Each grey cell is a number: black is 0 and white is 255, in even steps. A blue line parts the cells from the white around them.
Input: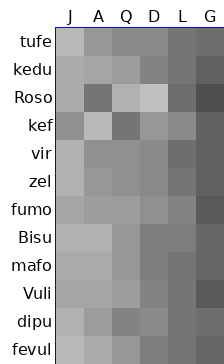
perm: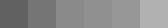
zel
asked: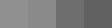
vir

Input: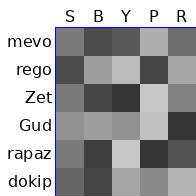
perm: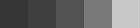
rapaz
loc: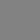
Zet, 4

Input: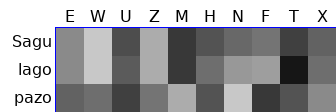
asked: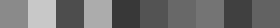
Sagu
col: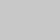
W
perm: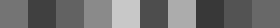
Sagu
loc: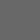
Sagu, 6

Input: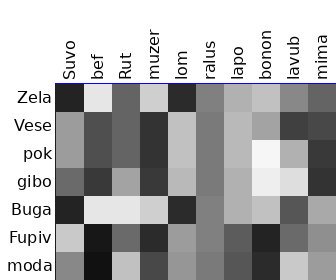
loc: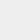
gibo, 7
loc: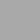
Buga, 9

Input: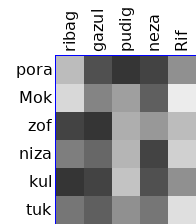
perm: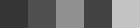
kul
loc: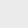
Mok, 4
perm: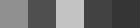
kul

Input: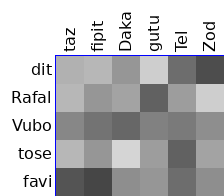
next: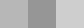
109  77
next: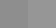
109 142
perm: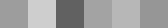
Rafal
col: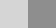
Daka
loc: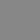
Vubo, 0
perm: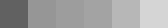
tose

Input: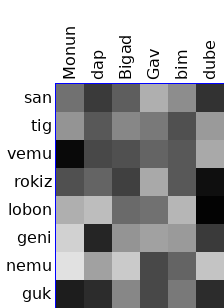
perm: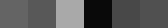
vemu
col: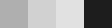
Monun
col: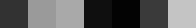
dube
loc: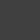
rokiz, 2

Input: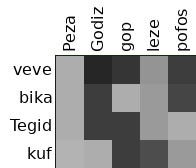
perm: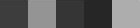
veve
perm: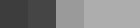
bika
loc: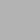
kuf, 0
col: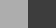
gop
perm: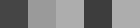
bika
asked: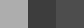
kuf

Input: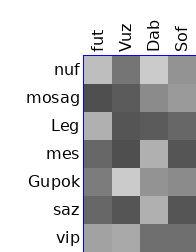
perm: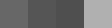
mes
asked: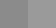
mosag
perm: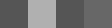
saz
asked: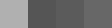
Leg
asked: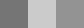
nuf

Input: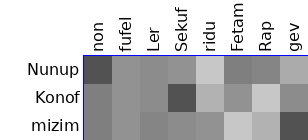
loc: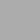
Nunup, 7
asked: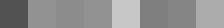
Nunup
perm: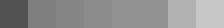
mizim
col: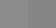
Ler
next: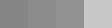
178  82
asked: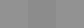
Nunup
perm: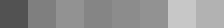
mizim

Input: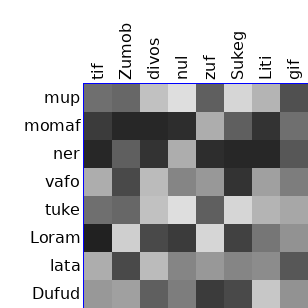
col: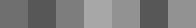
gif
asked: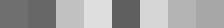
tuke
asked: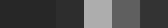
momaf
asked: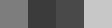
Dufud

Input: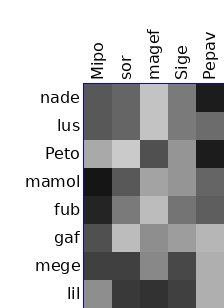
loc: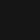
mamol, 0
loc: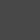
mege, 3

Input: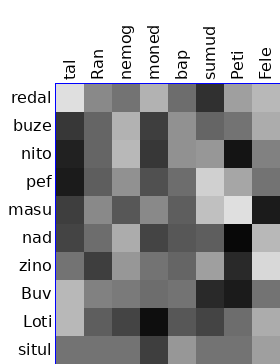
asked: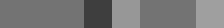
situl
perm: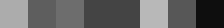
Loti
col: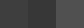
moned
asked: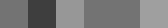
situl
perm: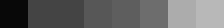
nad
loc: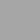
pef, 6

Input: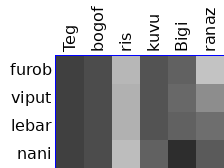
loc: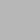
furob, 2
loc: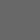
viput, 4

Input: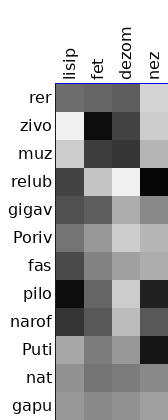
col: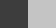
fet
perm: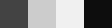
zivo
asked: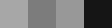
Puti
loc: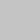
relub, 1
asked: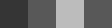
narof

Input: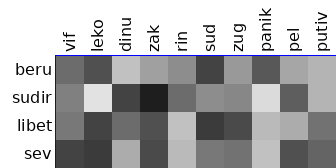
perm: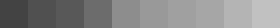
beru
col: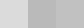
panik
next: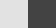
30 108
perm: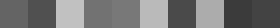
sev
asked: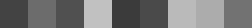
libet

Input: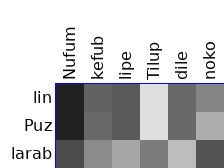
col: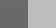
dile
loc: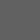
lin, 1
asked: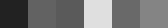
lin

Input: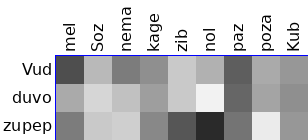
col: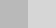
Soz
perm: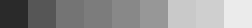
zupep
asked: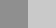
Vud
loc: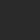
zupep, 5

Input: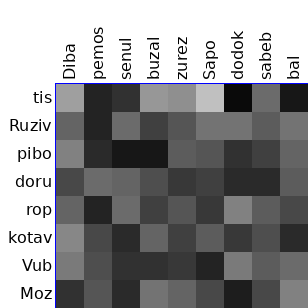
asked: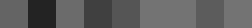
Ruziv
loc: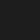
Moz, 6
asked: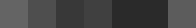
doru
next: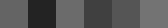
115  92
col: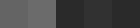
senul

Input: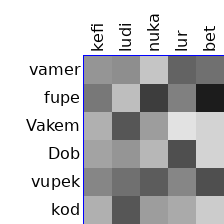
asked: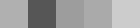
kod
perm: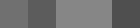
vupek
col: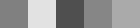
lur

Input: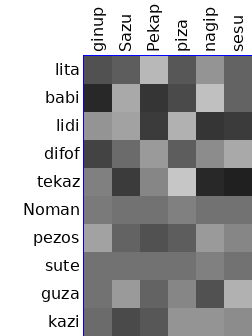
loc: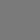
Noman, 0
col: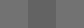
Sazu

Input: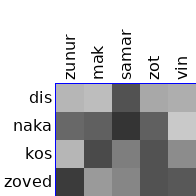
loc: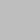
dis, 1
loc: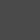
kos, 1
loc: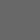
naka, 0
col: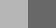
zunur
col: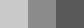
vin

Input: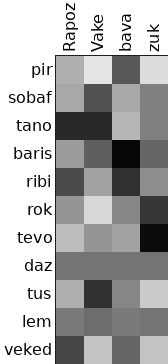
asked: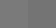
lem
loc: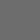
lem, 1

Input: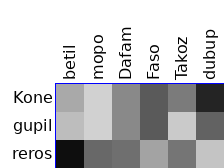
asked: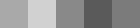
Kone
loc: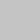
reros, 5
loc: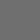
reros, 2

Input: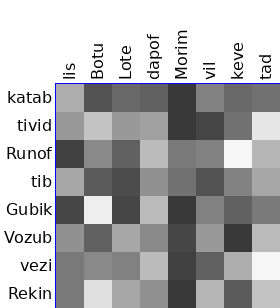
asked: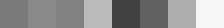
vezi
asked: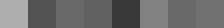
katab
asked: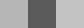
Rekin
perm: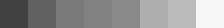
vezi
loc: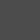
tib, 2

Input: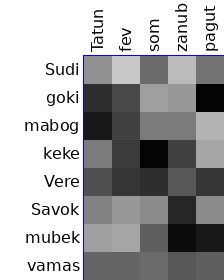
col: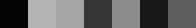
pagut
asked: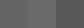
vamas
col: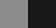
pagut
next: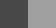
152   4

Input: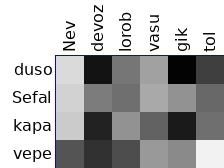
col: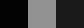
gik
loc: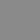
vepe, 4
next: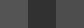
153 138
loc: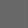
Sefal, 5
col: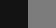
devoz

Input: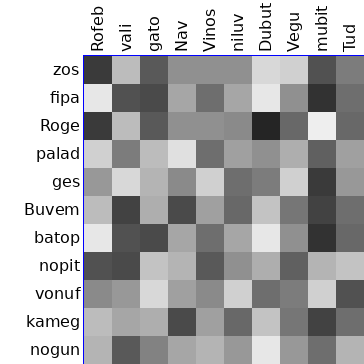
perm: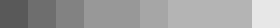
nogun
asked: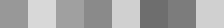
vonuf
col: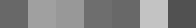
Tud
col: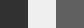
mubit
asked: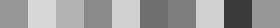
ges
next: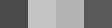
144 174

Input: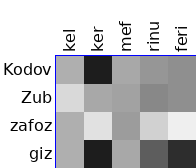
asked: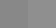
Zub
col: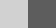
rinu
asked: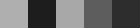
giz
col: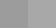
mef
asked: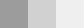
zafoz
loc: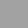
Zub, 2

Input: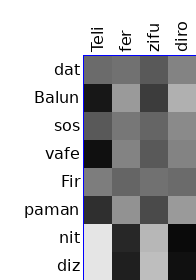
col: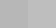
zifu
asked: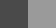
paman
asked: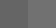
Fir
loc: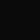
nit, 3

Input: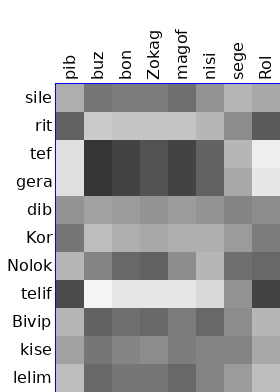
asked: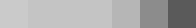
rit
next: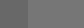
104 132
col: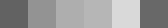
nisi
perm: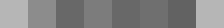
Bivip

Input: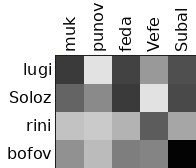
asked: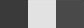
Soloz
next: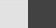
153  79

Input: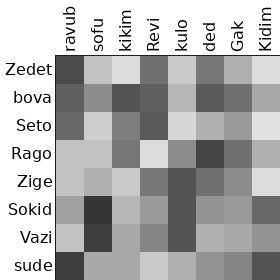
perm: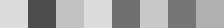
Zedet
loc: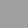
Sokid, 0
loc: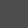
Zedet, 0
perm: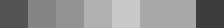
sude
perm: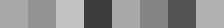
Vazi
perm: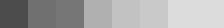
Zedet
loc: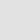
Seto, 7

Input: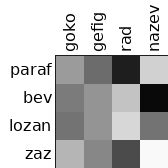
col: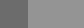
gefig
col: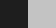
rad
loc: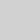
paraf, 3
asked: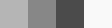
zaz
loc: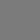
bev, 0

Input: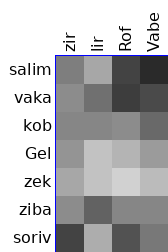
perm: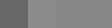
kob
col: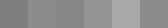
zir

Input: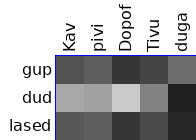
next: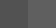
55 69
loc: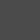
lased, 3
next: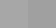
202 130
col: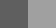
pivi

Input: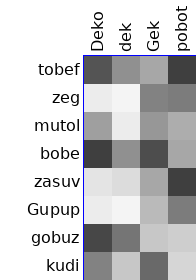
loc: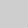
gobuz, 3
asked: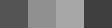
tobef
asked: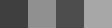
bobe
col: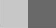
Gek
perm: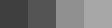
tobef

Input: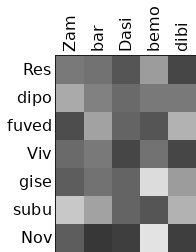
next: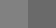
121 121
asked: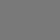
dipo
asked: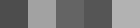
fuved
